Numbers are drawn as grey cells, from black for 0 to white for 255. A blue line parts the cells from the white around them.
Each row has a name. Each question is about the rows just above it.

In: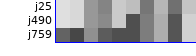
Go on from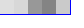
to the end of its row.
[190 118 182 112 196]
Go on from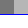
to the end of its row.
[112 196]

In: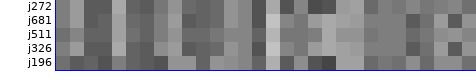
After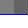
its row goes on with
[ 91  83 147 147  99 147 141 133  99 175  91 141  83  69 161 161 106 119
 112 141 106 141 141 112]
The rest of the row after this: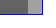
[112  99 126 147 106 106 119 133 133  99 181 119 119 126 169 147 147 119
 126 126 106 119 141 147 133]
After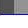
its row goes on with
[147  99 147 141 133  99 175  91 141  83  69 161 161 106 119 112 141 106
 141 141 112]
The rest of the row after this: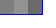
[106 119 133 133  99 181 119 119 126 169 147 147 119 126 126 106 119 141
 147 133]
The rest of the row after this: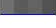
[126  99  91  83 147 147  99 147 141 133  99 175  91 141  83  69 161 161
 106 119 112 141 106 141 141 112]
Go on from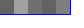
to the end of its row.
[147 106 106 119 133 133  99 181 119 119 126 169 147 147 119 126 126 106
 119 141 147 133]
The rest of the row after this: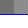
[106 141 141 112]

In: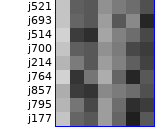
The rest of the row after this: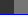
[173 101  38  88]
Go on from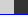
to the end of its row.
[117 173 101  38  88]
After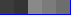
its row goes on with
[80]
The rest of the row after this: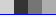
[101  38  88]
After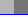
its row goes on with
[ 72 157 109  46  60]
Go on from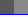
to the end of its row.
[38]
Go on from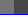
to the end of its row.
[157 109  46  60]

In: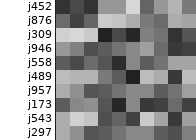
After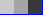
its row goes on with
[159]
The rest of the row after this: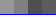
[115 136 159 107  57  65]
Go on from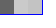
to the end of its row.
[172 122 107 172 165]
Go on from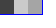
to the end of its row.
[ 57 159]
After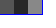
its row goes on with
[ 57  65 107  65]
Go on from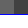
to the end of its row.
[202 165  57 159]

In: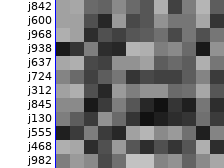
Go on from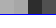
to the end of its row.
[154  86  45  80  53  86 175  45]
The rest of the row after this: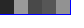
[118 118 167  53]
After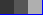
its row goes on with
[45]

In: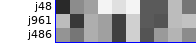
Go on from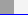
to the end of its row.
[224 244  90  90 188 118]
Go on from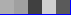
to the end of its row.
[ 84 188 194]
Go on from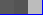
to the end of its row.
[194]

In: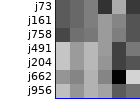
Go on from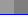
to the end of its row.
[84]
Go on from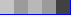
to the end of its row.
[120]
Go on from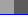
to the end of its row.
[112]
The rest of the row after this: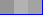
[ 91 112]
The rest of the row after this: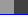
[120]

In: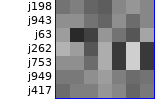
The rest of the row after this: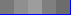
[115]
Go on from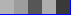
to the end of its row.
[207  57]
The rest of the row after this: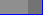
[101 143 108 135]

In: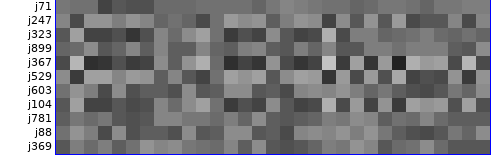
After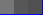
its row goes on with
[ 87 133 133 119 119 107 126 101 140  94  87  94 101 126 119 140 133  94
 113 107 133 107  94  94  94]
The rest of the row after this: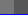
[ 80  87 133 133 119 119 107 126 101 140  94  87  94 101 126 119 140 133
  94 113 107 133 107  94  94  94]
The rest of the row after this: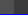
[ 67 140  94 147 175 107  47  67  53 147  74  53  67 195  59 160  53 154
  34 175 154 160  74 182  74]
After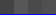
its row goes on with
[133 107 140 160 113  59  80  67 140  87  67  74 175  74 154  67 147  59
 160 147 154  80 160  80]
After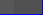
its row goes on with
[107 107 107 113 113 113 113 101 119 133 126 119 113 113 101 107 119 119
 113 101 119 119 126 126]

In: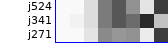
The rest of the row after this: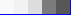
[108  40 194]
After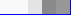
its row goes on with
[145 235  61]
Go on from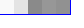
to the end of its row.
[235  61]
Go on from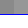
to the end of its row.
[145 235  61]
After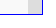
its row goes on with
[123  87 145 228  61]

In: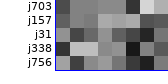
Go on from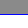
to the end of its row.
[ 52 213 176]
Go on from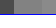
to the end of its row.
[138  52 213 176]
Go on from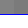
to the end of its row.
[170 162 170  82  89]

